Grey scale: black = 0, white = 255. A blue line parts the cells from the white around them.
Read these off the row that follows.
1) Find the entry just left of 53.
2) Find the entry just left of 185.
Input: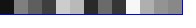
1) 106
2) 204

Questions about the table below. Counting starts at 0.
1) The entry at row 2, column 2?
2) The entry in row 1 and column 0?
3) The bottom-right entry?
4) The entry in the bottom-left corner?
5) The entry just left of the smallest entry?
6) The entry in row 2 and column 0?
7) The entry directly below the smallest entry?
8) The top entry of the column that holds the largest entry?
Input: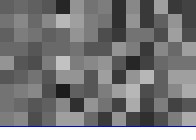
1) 115
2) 115
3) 171
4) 125
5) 77
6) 96
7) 136
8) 38
